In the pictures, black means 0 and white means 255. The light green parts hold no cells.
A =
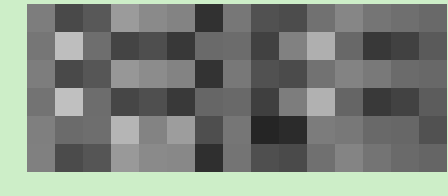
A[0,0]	125
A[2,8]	81
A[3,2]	109
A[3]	[115, 192, 109, 70, 79, 57, 102, 105, 63, 125, 177, 101, 57, 66, 92]
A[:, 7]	[119, 108, 120, 105, 118, 116]
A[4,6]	78
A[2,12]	121
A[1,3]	68
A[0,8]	81
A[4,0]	127
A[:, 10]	[113, 175, 114, 177, 124, 112]
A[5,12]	116
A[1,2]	110
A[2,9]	75
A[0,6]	49
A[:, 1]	[73, 190, 73, 192, 107, 75]
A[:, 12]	[117, 56, 121, 57, 105, 116]
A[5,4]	138

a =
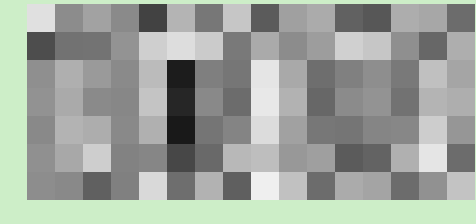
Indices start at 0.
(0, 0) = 224
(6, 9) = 193
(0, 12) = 87
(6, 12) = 164
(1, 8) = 170
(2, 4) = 187
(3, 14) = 180
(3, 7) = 108
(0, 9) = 160
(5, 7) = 184
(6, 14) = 145
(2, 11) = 128
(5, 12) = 99
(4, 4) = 176
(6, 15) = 195
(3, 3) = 135
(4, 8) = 220
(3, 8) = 232
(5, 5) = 71
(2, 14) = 192
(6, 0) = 141
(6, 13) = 108
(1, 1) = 114
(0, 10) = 171
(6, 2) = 96
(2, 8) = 229
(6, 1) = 137
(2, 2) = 154
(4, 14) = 205
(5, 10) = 159

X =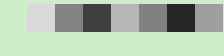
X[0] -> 217
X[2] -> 64
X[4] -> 129

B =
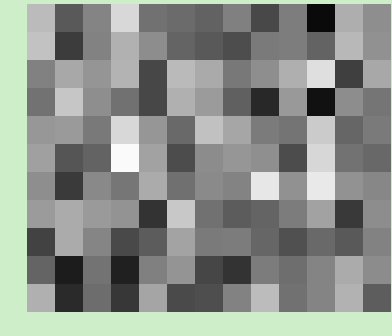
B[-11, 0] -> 187
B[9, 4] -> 128
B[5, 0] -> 160
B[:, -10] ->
[216, 177, 179, 113, 216, 250, 118, 147, 73, 32, 55]
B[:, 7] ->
[128, 77, 120, 96, 166, 150, 131, 92, 124, 51, 130]
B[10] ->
[176, 42, 109, 55, 165, 74, 78, 130, 188, 113, 132, 178, 93]
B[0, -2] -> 174
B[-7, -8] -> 105
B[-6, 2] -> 99
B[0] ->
[187, 89, 132, 216, 113, 107, 98, 128, 72, 125, 10, 174, 142]
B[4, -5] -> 123
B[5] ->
[160, 85, 99, 250, 162, 76, 140, 150, 143, 76, 215, 114, 104]
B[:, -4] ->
[125, 125, 175, 153, 116, 76, 145, 124, 80, 110, 113]
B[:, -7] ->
[98, 89, 170, 155, 193, 140, 138, 113, 122, 70, 78]
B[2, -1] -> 168
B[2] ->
[129, 168, 149, 179, 71, 186, 170, 120, 142, 175, 223, 63, 168]
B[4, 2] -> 121
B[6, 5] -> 112
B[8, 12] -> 130
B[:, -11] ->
[132, 130, 149, 142, 121, 99, 137, 154, 133, 115, 109]
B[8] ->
[66, 171, 133, 73, 92, 163, 122, 124, 102, 80, 105, 89, 130]
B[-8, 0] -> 114
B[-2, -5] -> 124
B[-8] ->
[114, 198, 142, 113, 71, 176, 155, 96, 40, 153, 17, 141, 117]
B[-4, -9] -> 51

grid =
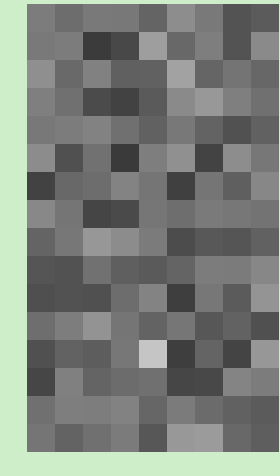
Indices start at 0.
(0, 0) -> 124
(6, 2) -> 109
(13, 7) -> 132
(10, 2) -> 80
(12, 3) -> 119
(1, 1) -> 124
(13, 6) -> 72
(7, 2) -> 69
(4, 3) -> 112
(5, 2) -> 113
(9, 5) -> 100
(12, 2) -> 93
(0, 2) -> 121
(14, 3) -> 130
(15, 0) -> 117
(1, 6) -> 126
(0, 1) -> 109
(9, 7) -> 123
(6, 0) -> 66
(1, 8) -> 138
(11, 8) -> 80
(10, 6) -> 119
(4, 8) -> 97
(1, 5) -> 104
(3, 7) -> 127
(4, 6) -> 99
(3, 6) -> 152
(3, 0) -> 127
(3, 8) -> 112
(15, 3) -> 123
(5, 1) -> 80
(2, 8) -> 103
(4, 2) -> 130
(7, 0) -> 136
